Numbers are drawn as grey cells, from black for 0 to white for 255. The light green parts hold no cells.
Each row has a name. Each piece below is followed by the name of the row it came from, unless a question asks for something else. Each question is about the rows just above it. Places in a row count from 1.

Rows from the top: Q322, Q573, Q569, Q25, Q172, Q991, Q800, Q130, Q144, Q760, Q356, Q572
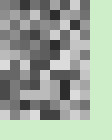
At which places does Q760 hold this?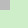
3 4 5 9
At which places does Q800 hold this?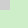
3 9
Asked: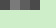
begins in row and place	Q144, 1
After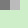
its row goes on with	[187 187 164  44 219 187]

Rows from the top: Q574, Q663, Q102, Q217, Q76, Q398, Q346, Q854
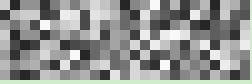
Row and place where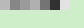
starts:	Q854, 6
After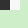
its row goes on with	[ 61 164 125 155  49 236 195 105]
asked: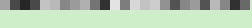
Q854
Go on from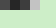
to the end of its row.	[185  49  73  83 105 125 164 125 215  94 236 195 146  61 176 236  61 195
 176 236]
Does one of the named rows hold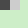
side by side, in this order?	yes

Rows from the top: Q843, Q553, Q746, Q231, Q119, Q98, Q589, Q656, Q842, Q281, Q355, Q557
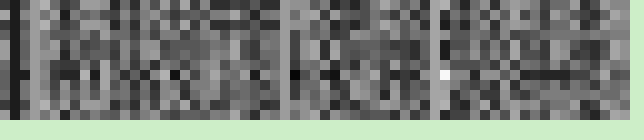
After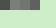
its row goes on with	[ 78 107 156  57 116 107 145  46  87  46 135  96  66 156  78 107  78 165
 135  78  78  78  96  57 145  57 116 107  78 135  78 125  96  66 135 116
 125]
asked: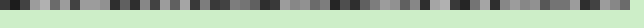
Q355
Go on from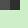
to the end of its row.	[ 96 125 156 145  96 135  46 165 177  57  37 116 165  46 135 156 135 145
  87 116 116 156  46  66 156 135 107]
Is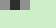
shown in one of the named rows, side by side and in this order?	no

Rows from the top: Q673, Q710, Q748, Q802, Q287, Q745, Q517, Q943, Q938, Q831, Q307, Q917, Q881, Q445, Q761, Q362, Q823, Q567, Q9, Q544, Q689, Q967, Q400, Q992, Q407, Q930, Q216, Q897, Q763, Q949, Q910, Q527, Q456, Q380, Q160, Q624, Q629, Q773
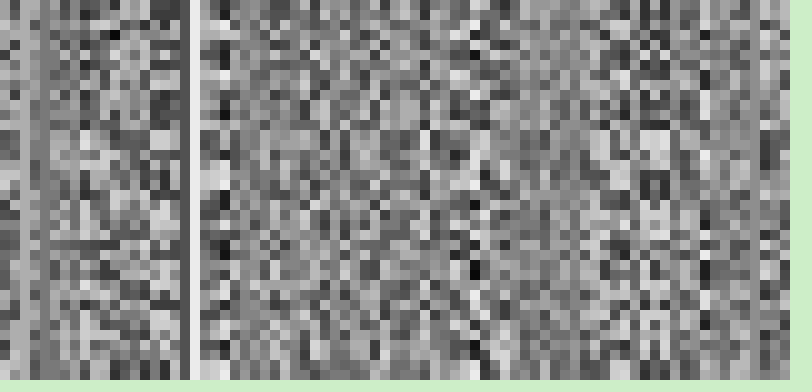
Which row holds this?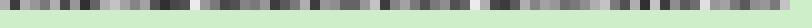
Q831
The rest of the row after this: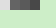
[ 60 174 174 132  39 132 109 185 132 142 205 162  81]
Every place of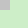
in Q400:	7 9 17 18 31 42 65 67 69
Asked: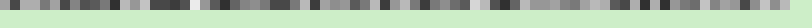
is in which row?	Q673
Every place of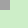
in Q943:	2 10 13 16 24 25 38 53 78
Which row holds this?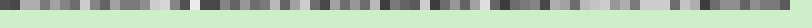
Q967
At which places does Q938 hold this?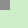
1 3 21 22 48 50 56 62 68 76 78

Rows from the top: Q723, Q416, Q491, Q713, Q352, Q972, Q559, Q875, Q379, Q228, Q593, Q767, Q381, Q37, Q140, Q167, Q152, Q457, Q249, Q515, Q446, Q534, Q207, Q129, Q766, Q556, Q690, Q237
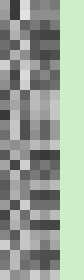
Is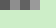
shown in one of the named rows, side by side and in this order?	no
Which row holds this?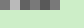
Q491

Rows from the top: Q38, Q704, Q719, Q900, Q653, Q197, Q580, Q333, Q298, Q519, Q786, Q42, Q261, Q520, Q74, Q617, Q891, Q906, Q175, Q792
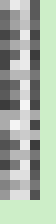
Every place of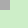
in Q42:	1 2 4
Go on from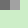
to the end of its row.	[192 110]
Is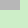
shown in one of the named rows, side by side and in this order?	yes
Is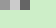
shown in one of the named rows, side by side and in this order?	no
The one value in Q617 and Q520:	[183]
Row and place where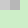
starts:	Q520, 3

